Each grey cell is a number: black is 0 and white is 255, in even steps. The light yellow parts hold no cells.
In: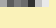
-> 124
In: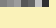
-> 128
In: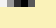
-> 88
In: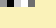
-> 151
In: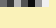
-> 109
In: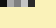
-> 128
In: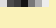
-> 120
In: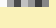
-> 148
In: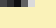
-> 71
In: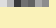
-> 141
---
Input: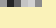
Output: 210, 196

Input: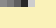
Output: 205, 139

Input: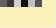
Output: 207, 192

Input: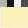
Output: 237, 177

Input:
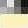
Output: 225, 183

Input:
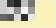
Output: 246, 233

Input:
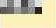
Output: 223, 209

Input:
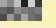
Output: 206, 190
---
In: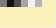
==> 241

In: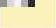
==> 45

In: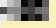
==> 52

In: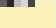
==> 69

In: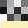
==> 17

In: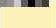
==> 7
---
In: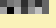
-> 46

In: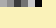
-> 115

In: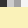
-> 245

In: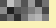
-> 84

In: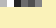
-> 108

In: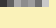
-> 141

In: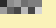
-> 112
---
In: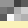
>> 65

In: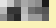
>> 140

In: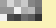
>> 134

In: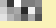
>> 125

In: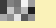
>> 243

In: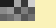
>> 56

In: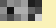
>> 31

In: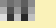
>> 94

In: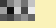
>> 115
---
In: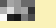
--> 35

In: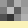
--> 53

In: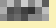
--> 91

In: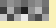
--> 75

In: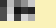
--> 228

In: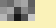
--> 120

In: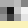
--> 64

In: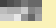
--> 203

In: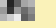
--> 205

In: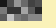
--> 193
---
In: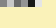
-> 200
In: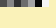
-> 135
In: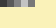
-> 90
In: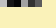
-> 23
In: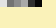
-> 115
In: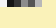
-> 21
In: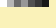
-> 182
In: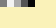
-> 243
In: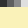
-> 95
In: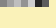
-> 162
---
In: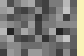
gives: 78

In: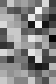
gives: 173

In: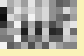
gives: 132

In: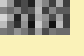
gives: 106

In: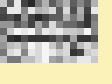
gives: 201

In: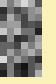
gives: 173

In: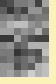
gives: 190
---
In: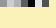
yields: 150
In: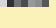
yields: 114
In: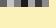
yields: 125
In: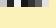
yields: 99
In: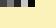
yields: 67
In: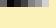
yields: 105
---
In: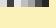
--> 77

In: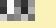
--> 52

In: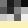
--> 70

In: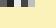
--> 69

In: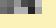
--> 63

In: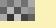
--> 113
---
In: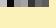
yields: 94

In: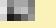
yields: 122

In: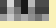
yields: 75

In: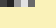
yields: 105

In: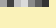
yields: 52

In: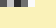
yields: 250
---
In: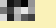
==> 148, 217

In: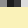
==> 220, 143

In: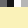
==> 182, 106

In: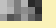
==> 57, 154

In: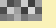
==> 159, 120

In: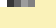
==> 129, 255

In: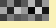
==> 153, 61

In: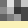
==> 198, 97

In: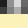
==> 104, 61

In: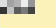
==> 149, 52
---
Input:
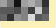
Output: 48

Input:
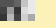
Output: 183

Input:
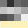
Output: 92

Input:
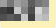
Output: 92

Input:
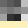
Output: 51

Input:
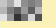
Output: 154

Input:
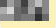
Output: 147

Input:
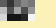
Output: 21
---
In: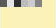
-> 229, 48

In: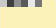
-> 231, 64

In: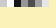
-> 254, 23

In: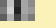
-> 209, 35

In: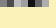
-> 190, 18

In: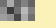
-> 185, 60

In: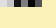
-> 223, 7
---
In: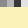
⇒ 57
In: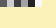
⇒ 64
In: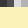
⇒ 220
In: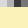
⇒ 59
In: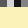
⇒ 24
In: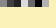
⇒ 34
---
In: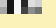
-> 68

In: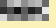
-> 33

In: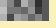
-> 146

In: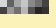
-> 82

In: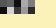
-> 59

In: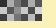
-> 201

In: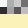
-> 162

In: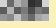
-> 76

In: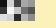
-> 196

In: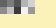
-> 58
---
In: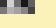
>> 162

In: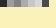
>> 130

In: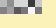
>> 89

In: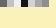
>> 239

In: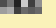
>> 63

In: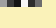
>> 20
